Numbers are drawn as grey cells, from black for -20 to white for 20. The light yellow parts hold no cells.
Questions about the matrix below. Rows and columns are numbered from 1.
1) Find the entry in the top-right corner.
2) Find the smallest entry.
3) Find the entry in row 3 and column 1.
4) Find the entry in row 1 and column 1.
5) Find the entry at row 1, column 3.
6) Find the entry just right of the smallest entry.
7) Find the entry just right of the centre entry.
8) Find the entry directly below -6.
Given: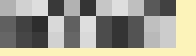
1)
-10
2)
-13
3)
-4
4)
8
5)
15
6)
14
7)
-8
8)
10
